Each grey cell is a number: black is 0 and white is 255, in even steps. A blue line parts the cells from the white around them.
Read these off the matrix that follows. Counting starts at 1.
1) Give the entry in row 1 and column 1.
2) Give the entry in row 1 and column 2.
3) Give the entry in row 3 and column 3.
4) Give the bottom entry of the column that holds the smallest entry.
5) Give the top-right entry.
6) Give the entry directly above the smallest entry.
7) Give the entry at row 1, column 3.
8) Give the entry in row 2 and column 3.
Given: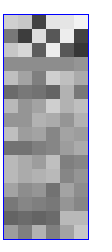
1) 207
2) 199
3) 93
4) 199
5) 243
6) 67
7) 67
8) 222

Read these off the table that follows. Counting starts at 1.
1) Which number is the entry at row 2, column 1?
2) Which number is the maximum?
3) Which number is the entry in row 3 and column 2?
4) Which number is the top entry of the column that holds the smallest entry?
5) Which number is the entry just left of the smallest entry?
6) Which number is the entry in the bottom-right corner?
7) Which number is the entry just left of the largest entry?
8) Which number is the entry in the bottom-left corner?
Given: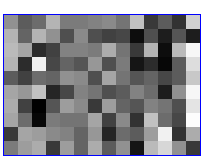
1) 180
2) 253
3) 165
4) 108
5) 65
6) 57
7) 71
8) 123

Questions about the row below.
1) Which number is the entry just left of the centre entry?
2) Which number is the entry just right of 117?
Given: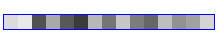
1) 184
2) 198

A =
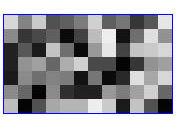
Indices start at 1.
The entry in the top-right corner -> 230
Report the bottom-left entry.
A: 188
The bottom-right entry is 4
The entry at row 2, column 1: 138
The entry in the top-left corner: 215
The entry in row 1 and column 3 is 202
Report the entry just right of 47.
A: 33
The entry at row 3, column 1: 33
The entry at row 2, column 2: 54
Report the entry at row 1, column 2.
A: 131
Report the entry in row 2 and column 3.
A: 73
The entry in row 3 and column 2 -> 87
